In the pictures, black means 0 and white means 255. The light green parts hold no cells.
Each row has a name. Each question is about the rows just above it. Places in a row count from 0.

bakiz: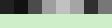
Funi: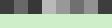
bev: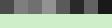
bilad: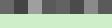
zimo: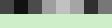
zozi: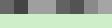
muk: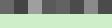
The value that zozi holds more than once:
[159]
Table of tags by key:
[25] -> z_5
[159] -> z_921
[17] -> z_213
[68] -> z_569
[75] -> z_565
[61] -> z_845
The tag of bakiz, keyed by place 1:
z_213
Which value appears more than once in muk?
[75]

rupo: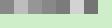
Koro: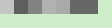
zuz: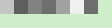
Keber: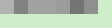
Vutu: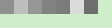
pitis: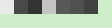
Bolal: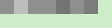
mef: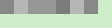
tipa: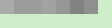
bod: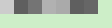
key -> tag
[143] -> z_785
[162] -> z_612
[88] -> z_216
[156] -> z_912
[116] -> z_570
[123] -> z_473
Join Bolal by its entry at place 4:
z_570
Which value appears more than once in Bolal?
[143]
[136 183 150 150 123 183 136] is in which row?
mef

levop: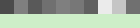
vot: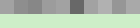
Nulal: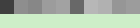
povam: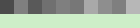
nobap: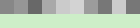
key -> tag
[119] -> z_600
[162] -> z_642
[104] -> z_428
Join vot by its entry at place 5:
z_428
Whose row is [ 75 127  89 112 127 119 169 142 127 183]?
povam
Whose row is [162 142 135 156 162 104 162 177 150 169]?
vot
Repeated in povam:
[127]
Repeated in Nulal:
[156]
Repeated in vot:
[162]

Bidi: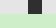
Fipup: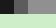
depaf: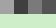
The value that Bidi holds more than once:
[229]
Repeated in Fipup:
[144]
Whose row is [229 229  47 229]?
Bidi
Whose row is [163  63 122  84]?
depaf
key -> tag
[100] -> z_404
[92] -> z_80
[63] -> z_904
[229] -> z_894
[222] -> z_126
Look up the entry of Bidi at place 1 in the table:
z_894

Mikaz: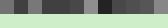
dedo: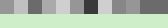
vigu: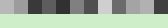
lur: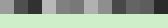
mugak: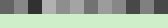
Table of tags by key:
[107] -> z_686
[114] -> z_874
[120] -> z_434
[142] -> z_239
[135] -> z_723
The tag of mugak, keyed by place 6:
z_874
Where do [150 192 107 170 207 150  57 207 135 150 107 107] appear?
dedo
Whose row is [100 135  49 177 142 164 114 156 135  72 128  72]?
mugak
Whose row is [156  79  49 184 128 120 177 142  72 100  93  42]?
lur

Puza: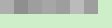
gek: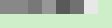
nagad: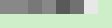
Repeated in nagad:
[136]
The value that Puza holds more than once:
[158]

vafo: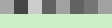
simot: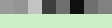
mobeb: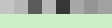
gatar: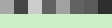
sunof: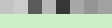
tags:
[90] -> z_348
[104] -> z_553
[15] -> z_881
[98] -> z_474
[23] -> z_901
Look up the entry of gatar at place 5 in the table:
z_474
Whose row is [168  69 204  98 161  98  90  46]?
gatar
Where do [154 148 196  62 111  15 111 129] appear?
simot
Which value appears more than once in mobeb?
[183]

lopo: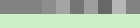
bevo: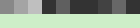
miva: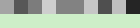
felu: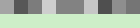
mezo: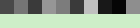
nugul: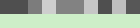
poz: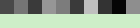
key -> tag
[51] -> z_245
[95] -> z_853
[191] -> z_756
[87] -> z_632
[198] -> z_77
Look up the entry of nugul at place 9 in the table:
z_632
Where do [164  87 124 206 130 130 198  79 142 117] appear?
felu
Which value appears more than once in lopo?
[130]
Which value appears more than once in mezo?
[58]
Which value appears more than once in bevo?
[51]
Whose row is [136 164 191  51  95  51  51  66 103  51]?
bevo

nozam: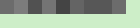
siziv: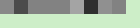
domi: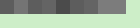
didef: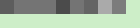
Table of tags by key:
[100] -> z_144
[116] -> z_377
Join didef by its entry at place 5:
z_377
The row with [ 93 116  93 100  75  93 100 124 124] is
domi
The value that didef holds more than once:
[116]
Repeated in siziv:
[130]

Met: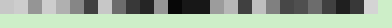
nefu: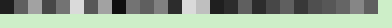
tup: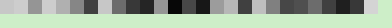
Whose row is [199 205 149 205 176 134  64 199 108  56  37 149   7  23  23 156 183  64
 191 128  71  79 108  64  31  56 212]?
Met
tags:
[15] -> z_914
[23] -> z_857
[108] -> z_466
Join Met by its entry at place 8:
z_466

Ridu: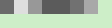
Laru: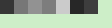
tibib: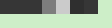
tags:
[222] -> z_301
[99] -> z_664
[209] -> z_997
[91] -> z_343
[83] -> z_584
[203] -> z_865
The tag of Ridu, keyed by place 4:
z_343
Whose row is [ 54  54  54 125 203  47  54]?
tibib
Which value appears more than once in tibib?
[54]
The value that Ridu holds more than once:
[91]
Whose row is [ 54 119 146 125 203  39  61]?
Laru

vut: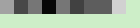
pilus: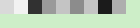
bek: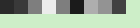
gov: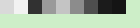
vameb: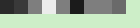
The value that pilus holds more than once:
[196]
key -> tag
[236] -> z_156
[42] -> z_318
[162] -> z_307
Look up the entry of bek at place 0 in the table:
z_318
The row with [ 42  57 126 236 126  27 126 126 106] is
vameb
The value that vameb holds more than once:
[126]
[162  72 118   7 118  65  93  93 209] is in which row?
vut

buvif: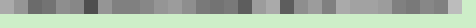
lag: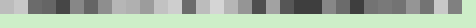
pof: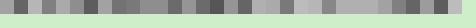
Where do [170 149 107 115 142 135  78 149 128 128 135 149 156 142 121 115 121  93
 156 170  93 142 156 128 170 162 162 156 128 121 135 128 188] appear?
buvif
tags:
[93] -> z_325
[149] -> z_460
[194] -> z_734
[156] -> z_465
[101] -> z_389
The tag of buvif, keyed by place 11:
z_460

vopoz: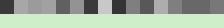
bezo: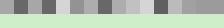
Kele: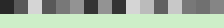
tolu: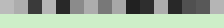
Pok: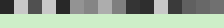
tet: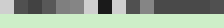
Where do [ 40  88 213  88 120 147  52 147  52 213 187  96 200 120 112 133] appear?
Kele
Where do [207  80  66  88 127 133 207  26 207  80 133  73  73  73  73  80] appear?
tet
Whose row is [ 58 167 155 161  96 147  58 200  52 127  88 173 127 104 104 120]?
vopoz

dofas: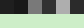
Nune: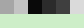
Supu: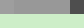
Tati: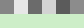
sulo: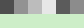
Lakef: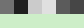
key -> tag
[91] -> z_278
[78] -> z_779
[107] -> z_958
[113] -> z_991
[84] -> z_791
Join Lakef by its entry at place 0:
z_991
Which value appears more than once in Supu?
[152]
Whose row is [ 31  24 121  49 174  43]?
dofas

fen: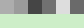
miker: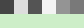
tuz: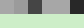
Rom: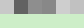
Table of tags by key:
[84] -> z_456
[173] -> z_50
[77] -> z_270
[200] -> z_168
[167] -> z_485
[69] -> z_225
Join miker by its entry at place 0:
z_225
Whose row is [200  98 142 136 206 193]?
Rom
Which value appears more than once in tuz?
[167]
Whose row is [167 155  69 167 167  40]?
tuz

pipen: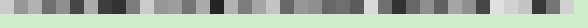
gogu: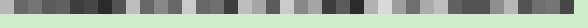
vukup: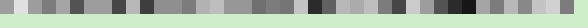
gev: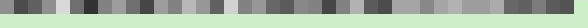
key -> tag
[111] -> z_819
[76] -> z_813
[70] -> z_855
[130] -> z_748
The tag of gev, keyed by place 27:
z_813
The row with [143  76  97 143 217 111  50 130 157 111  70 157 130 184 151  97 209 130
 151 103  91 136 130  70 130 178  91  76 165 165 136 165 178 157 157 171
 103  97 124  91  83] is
gev
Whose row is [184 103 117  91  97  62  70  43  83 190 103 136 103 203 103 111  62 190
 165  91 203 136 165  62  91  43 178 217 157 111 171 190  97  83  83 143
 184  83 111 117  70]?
gogu

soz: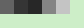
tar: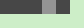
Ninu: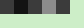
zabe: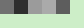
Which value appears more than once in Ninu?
[59]
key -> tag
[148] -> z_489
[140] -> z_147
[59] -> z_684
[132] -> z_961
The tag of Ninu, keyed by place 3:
z_147
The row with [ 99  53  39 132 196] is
soz
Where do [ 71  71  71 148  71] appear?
tar
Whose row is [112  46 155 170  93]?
zabe
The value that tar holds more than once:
[71]

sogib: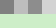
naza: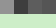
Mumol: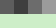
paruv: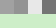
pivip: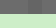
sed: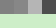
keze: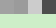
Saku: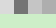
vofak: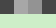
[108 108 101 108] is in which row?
pivip
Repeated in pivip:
[108]
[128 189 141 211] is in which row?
sogib
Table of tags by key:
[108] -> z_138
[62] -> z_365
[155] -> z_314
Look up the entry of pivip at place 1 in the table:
z_138
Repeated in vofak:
[70]

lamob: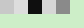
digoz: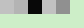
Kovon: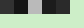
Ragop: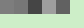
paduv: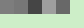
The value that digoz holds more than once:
[193]
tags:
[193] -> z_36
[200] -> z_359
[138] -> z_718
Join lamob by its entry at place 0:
z_359

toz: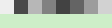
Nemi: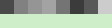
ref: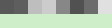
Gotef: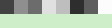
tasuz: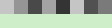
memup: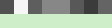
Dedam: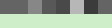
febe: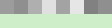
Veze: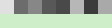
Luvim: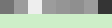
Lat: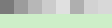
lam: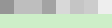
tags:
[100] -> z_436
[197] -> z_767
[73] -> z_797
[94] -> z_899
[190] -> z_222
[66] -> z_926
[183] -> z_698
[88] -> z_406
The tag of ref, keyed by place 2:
z_222
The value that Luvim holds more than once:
[156]
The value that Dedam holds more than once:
[100]

